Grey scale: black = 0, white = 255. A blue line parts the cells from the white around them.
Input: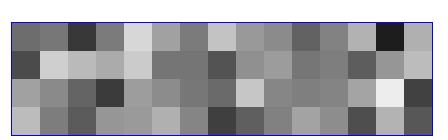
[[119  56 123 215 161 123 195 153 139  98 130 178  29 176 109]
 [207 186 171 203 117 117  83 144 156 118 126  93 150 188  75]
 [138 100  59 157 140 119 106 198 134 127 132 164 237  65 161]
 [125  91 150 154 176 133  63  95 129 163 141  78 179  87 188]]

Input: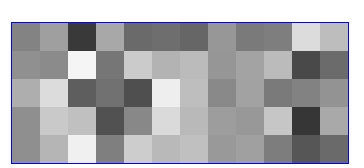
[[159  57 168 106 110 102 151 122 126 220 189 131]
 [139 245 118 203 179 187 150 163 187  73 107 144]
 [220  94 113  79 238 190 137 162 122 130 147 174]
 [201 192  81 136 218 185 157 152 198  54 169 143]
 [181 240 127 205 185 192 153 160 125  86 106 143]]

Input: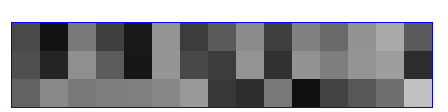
[[ 19 121  63  25 148  60  90 140  62 129 106 147 169  90  74]
 [ 36 143  92  23 149  72  60 148  49 147 126 148 157  44  79]
 [136 121 126 127 135 153  56  45 121  15  67  87 111 192  98]]

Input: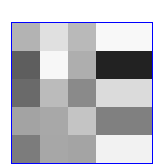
[[224 185 248 248 179]
 [247 174  34  34  94]
 [187 138 219 219 106]
 [168 196 128 128 163]
 [167 164 242 242 124]]

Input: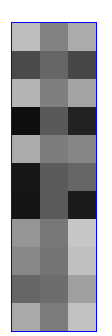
[[129 172 190]
 [102  71  74]
 [127 164 180]
 [ 89  34  14]
 [125 134 171]
 [ 91 102  23]
 [ 90  27  20]
 [120 198 149]
 [117 192 136]
 [109 159 102]
 [124 193 169]]

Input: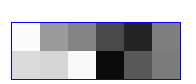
[[155 131  73  36 126 251]
 [213 248  11  88 123 218]]

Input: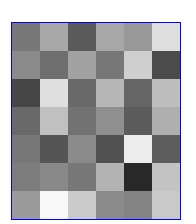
[[168  90 168 152 222 120]
 [110 162 119 207  75 139]
 [223 105 183 101 190  70]
 [192 114 143  91 175 105]
 [ 85 139  80 236  93 119]
 [137 120 179  40 195 124]
 [248 203 138 131 201 154]]
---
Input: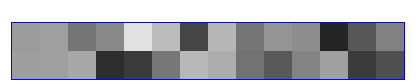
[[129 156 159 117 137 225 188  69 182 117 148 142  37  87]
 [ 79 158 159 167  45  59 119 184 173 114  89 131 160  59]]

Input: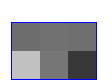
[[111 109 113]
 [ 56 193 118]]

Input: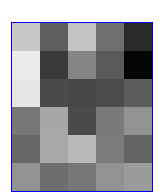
[[ 42 200  95 194 111]
 [  5 235  57 133  89]
 [ 93 230  74  71  75]
 [147 119 167  74 121]
 [ 99 103 168 185 124]
 [155 146 110 119 146]]

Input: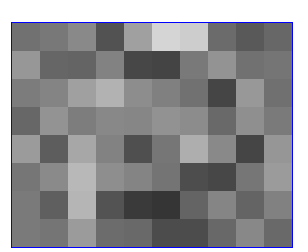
[[103 113 120 137  82 160 213 205 107  89]
 [117 151 102 100 130  71  68 121 147 113]
 [112 124 132 160 178 141 128 113  69 152]
 [122 103 147 125 136 134 146 140 105 143]
 [150 155  93 167 130  79 118 174 137  69]
 [155 118 138 184 142 132 116  77  71 118]
 [129 122  95 181  83  58  53 100 133 100]
 [105 122 117 155 108 105  76  76 104 136]]

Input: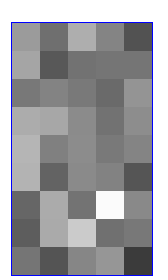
[[ 82 155 111 174 132]
 [117 165  88 114 117]
 [148 120 131 121 106]
 [141 172 167 139 114]
 [132 181 128 140 121]
 [ 85 179  99 138 130]
 [137 102 171 115 251]
 [120  93 170 203 112]
 [ 59 117  84 134 150]]

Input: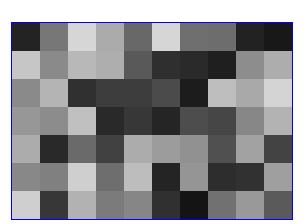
[[ 24  35 119 214 171 104 214 111 109  34]
 [173 198 138 184 174  89  47  42  31 141]
 [212 138 180  48  61  61  75  28 190 169]
 [179 151 140 192  41  55  37  77  70 135]
 [ 67 172  41 106  65 172 156 145  80 162]
 [159 136 128 207 110 189  36 149  45  49]
 [ 90 207  55 178 123 134  48  20 113 153]]

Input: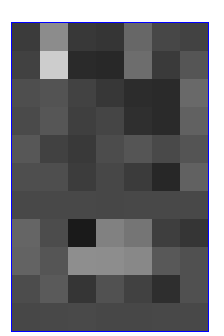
[[ 66  59 140  56  53 103  71]
 [ 85  65 205  42  40 109  58]
 [105  78  83  66  55  44  42]
 [ 97  74  86  63  69  47  42]
 [ 84  87  65  57  76  85  73]
 [ 97  78  78  60  71  59  39]
 [ 72  72  72  72  71  72  72]
 [ 53 101  76  26 129 117  62]
 [ 80  99  85 142 141 136  88]
 [ 80  76  90  53  81  65  46]
 [ 72  71  72  73  71  71  72]]

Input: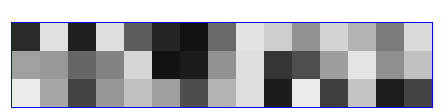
[[217  43 224  31 222  92  37  18 105 227 206 146 211 179 123]
 [194 160 152 102 131 214  19  28 146 223  54  78 158 228 143]
 [ 68 235 167  67 151 193 159  77 179 222  28 235  62 196  29]]
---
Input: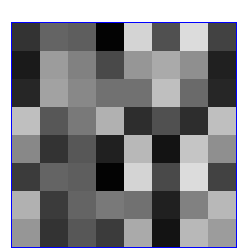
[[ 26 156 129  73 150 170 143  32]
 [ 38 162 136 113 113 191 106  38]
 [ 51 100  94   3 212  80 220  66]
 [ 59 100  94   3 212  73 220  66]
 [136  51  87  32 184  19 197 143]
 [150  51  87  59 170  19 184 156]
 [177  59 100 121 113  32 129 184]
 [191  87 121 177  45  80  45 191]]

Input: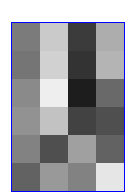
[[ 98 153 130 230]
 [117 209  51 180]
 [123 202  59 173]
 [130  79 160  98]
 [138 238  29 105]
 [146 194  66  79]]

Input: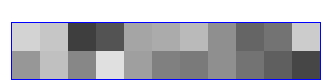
[[151 192 135 224 159 128 122 143 115  95  70]
 [211 198  62  83 165 171 186 143 101 115 204]]

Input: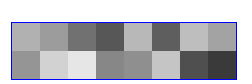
[[149 210 230 135 143 197  79  58]
 [177 156 113  87 184  94 190 163]]

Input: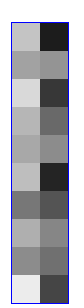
[[119  84]
 [140 112]
 [162 148]
 [168 140]
 [175 134]
 [182 105]
 [190  36]
 [196  28]
 [217  55]
 [236  69]]

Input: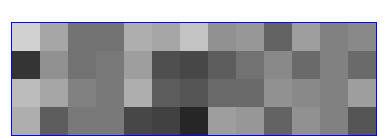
[[ 52 145 114 121 158  79  71  93 114 137 106 129 106]
 [174  93 121 121  71  65  38 158 151  99 145 129  85]
 [188 166 129 121 174  93  85 106 106 145 137 129 158]
 [209 166 114 114 174 166 195 145 151  99 158 129 137]]
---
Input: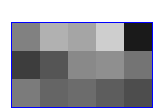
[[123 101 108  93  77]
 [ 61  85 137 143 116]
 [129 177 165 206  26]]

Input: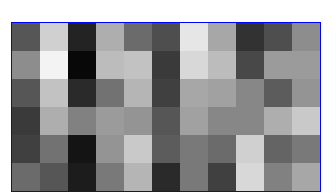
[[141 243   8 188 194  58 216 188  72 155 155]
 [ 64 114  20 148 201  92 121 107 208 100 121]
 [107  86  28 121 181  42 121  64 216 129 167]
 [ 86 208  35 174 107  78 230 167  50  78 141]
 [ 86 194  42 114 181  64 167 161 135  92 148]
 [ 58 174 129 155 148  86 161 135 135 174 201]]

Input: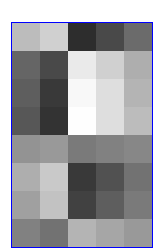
[[188 208  45  73 107]
 [174 201  57  81 114]
 [160 194  65  94 122]
 [147 153 122 129 135]
 [129 114 180 166 153]
 [101  73 234 208 174]
 [ 94  57 248 222 180]
 [ 87  51 254 222 188]]

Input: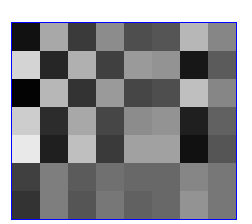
[[  3 183  51 154  70  78 191 134]
 [ 17 168  58 140  78  85 183 134]
 [ 51 126  85 119  97 104 147 119]
 [ 64 126  91 112 104 104 134 119]
 [205  44 168  70 140 147  31  97]
 [212  38 176  64 154 147  23  91]
 [233  31 191  58 161 161  17  85]]

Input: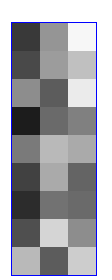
[[ 65 170 100]
 [ 44 114 106]
 [ 28 106 128]
 [ 79 213 141]
 [122 185 170]
 [ 73 156 192]
 [185  92 205]
 [141  92 235]
 [ 57 149 247]]

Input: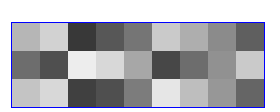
[[182 210  56  87 117 202 174 139  95]
 [196 216  64  79 124 230 190 151 101]
 [109  79 237 216 167  71 109 145 202]]

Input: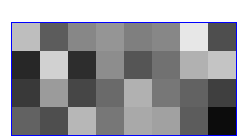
[[ 39 209  45 141  85 113 177 196]
 [ 57 155  70 106 177 119  98  63]
 [190  92 135 149 127 135 231  78]
 [ 98  78 183 119 169 161  92  12]]
